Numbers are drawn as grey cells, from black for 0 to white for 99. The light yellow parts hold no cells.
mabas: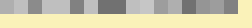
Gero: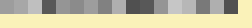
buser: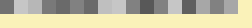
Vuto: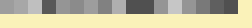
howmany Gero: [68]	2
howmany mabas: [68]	2
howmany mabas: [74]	5
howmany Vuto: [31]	3
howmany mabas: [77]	1

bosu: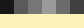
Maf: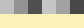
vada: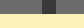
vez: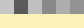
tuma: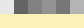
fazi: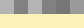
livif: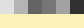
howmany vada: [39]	0
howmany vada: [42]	5
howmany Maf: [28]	1
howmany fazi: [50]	2
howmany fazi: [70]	2
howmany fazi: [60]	1

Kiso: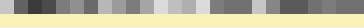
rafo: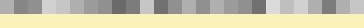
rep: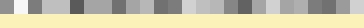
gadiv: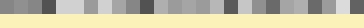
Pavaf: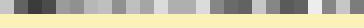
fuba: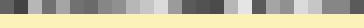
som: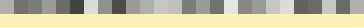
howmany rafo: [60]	2
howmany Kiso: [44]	5
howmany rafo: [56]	5
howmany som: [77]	3
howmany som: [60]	4

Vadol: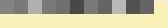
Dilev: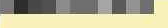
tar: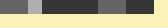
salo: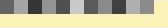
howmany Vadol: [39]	2
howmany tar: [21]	6
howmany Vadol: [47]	3
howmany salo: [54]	2
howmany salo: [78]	1
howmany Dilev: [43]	3

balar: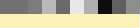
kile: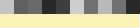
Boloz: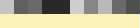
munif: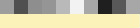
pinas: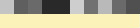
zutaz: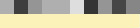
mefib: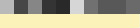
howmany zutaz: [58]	2
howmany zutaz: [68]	3
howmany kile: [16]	2
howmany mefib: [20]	1

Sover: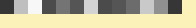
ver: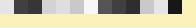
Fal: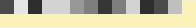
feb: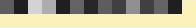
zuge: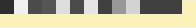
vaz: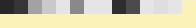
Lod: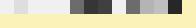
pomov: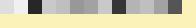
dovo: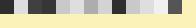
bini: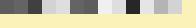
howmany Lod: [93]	5
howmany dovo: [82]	1
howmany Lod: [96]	0
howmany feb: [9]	0
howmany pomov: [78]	2
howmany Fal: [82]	3

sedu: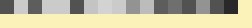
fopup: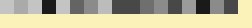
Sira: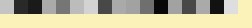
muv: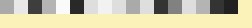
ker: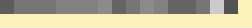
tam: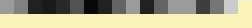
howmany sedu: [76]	1
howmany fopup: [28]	4
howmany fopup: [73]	1
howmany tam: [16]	1
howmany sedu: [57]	2
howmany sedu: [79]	4
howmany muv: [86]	4

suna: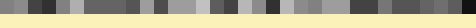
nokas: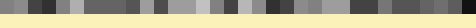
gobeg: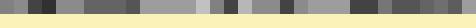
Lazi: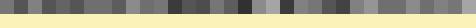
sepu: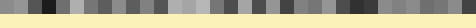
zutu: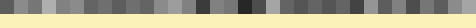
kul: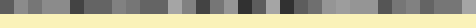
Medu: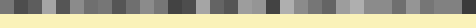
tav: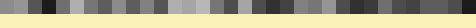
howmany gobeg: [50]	2
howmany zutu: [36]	4

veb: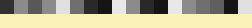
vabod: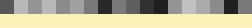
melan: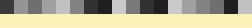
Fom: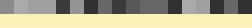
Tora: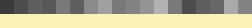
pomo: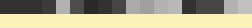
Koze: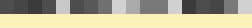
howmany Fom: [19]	4
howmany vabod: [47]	3
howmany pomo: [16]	1

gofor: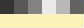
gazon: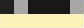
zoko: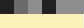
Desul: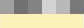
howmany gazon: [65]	2
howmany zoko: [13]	2
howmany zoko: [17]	0
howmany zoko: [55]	3

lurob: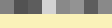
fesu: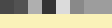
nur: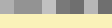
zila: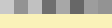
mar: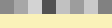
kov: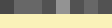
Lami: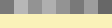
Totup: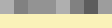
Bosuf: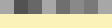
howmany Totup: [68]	2
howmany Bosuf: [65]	3
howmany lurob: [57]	1
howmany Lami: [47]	2
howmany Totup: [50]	2
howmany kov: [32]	3

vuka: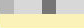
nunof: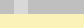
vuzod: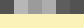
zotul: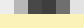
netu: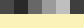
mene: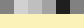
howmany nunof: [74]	5
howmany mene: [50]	2
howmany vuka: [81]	0
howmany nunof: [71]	0

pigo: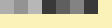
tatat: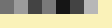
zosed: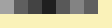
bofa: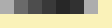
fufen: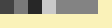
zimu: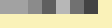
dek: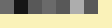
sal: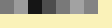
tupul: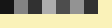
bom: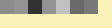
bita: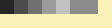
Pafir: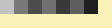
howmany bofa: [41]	1
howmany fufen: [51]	3

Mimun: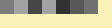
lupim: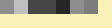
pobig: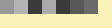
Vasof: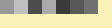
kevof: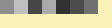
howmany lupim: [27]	2
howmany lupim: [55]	2

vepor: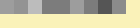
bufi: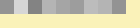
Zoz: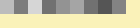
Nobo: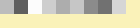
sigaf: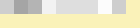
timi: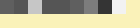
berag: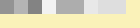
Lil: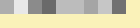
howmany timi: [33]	3
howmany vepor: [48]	3

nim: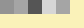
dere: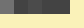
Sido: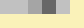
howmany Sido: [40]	1
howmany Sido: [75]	3
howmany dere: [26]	3
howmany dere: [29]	1
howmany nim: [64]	2
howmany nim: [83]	1

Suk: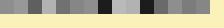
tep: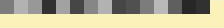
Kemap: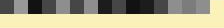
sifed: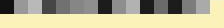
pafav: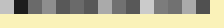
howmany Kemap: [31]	0
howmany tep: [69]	2
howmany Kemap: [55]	4
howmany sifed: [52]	1
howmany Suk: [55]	3
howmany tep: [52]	1
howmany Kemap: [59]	1

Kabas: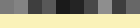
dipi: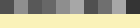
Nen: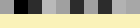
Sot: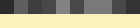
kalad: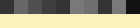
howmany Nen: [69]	1
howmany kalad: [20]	3
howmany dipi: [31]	2
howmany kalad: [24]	1

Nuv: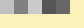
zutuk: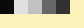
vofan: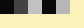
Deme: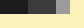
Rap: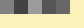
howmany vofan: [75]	1
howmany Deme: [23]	2

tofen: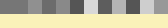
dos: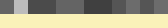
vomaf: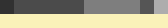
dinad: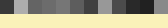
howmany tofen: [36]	1
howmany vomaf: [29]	5
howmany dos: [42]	2
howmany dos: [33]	2
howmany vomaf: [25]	0

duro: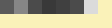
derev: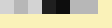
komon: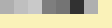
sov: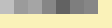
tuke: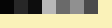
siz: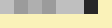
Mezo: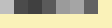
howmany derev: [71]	3
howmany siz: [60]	2
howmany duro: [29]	2

